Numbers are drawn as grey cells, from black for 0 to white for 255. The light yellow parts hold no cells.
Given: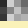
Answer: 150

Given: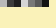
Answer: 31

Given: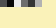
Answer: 236

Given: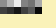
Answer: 237

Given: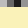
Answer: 29

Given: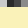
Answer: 70

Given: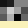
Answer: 132

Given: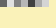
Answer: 130

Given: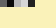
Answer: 184

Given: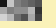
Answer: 127
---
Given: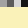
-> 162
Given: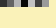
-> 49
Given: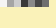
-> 245
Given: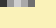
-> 52
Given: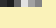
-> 46
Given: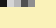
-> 22
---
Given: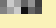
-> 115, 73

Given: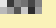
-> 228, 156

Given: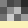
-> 127, 155

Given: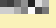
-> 74, 119

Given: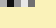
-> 177, 112

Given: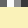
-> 100, 57

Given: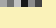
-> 167, 67
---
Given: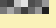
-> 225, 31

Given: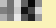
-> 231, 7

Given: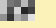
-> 226, 38

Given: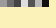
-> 222, 16

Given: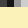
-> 206, 21

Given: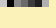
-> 200, 5

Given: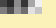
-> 241, 41

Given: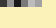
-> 188, 26
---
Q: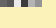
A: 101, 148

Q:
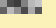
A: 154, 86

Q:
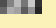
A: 79, 37

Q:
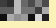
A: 61, 32

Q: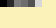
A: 4, 215

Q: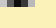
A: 201, 185
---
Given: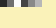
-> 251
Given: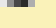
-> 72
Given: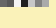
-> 244
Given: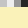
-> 150
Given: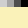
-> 78
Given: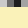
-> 30
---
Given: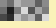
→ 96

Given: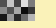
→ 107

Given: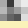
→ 84

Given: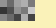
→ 175

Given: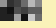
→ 199

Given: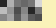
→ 91
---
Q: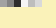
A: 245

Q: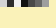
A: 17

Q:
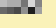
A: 117

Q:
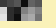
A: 14

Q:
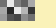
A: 97

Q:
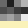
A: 179
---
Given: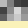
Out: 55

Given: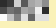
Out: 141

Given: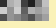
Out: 192

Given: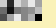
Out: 163

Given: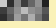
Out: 33

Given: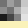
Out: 199
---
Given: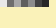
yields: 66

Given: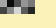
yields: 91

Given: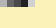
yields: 33

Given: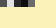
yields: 15

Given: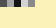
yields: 211

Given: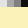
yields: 128

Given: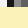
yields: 140

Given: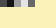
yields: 228

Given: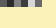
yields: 214

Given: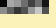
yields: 198
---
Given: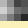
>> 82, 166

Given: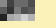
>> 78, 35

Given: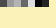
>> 34, 75

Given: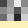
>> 136, 109

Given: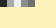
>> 112, 39

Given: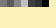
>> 7, 120

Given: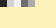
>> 171, 38
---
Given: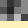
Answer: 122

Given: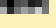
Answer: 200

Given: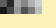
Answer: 123

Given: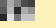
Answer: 170

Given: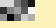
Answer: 90

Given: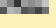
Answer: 69
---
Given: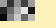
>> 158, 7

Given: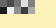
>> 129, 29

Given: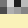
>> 187, 75

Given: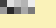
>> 237, 153

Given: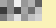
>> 96, 123

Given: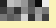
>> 235, 119

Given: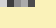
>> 76, 211
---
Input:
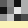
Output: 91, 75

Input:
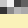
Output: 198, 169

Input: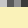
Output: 199, 59

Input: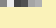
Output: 134, 177

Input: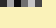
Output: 42, 70

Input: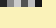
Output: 37, 23
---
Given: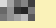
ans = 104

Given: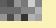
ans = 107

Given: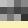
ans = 78

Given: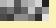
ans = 88

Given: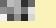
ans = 145

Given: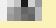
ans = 240

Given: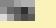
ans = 149
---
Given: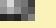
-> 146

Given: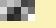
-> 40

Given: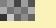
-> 141

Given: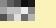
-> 194

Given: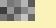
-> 90

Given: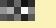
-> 59
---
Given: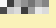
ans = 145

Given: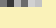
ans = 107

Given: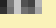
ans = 82

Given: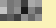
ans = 63

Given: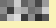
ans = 99

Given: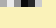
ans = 10

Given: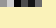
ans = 77
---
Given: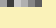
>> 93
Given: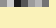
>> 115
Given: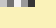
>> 53
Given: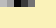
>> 115
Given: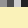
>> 34
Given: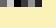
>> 33
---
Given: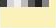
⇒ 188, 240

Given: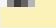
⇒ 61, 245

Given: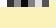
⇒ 9, 254

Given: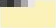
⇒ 106, 232

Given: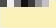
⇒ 18, 240

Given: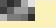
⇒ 155, 226

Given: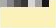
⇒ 55, 213

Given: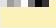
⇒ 252, 252

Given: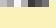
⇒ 177, 247

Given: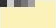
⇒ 91, 206
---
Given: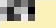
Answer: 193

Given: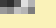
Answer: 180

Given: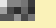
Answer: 101

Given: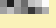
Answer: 121

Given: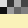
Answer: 100

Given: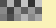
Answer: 152
